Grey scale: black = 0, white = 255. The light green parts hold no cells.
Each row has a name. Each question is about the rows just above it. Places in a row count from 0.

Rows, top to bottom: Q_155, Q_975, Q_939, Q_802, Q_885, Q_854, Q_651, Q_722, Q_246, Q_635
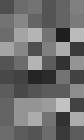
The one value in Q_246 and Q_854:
[115]
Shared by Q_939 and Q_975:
[115]
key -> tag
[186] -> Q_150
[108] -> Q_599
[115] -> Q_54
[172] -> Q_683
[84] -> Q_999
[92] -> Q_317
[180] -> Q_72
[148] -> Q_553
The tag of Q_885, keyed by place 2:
Q_72
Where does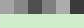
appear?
Q_802
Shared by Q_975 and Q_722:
[100]

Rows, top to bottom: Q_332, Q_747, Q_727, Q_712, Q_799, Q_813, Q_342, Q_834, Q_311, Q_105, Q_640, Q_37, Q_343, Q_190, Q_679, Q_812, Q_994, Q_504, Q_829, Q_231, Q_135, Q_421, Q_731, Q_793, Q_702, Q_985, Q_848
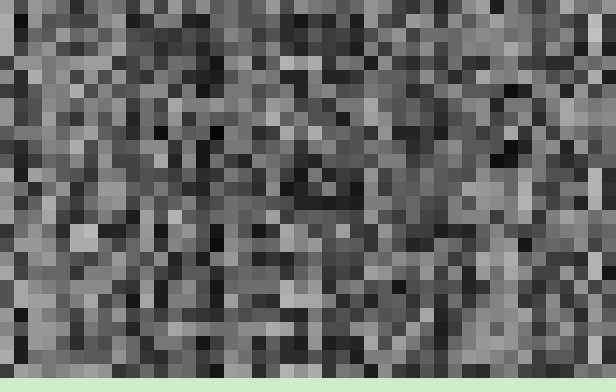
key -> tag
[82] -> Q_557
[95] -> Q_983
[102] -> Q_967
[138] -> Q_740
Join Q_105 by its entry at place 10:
Q_967
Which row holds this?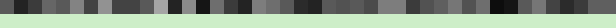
Q_37
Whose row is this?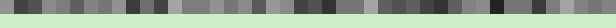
Q_834
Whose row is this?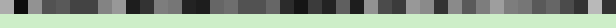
Q_747
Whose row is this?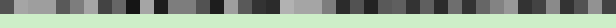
Q_421
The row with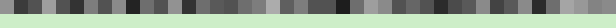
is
Q_311
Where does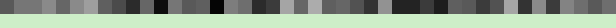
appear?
Q_105

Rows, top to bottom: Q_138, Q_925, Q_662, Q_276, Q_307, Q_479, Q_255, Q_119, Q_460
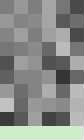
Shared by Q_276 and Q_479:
[104]
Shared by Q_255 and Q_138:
[152]
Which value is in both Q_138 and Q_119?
[152]
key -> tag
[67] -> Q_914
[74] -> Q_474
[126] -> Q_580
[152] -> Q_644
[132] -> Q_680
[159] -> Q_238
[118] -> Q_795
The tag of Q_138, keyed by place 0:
Q_580
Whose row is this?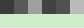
Q_460
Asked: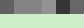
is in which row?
Q_479
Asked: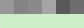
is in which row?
Q_925

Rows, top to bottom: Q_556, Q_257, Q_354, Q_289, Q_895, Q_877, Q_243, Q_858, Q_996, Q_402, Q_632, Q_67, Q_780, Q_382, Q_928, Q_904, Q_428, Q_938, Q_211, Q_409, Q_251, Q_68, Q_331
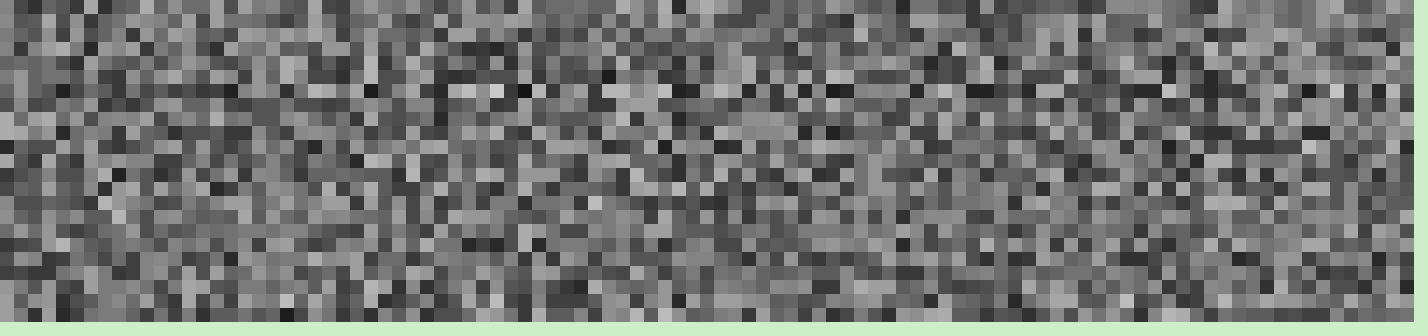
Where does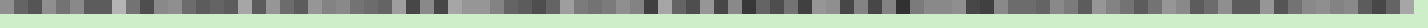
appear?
Q_904
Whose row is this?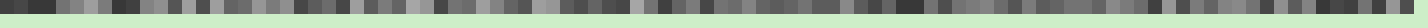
Q_409
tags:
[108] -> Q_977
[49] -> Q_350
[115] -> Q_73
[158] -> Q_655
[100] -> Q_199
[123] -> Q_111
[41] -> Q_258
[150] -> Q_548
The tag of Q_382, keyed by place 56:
Q_350
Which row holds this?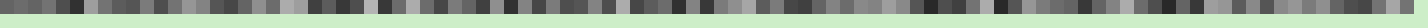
Q_895
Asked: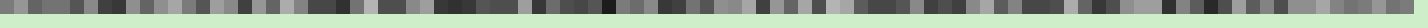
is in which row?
Q_877
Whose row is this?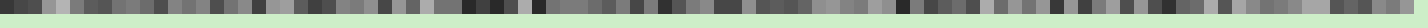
Q_938
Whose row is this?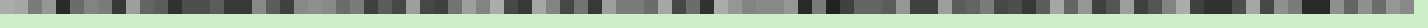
Q_402

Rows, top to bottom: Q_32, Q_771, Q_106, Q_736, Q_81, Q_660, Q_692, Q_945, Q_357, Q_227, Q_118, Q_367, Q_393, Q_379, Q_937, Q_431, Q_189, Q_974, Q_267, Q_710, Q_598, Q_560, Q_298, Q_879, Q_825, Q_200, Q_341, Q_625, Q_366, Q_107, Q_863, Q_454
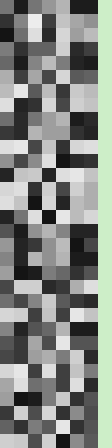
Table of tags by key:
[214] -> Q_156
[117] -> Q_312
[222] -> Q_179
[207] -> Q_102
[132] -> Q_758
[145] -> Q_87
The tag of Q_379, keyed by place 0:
Q_156
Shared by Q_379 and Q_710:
[50]
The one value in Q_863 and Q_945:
[50]
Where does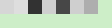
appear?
Q_379
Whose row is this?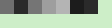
Q_357
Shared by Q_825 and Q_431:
[230]
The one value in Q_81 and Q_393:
[36]

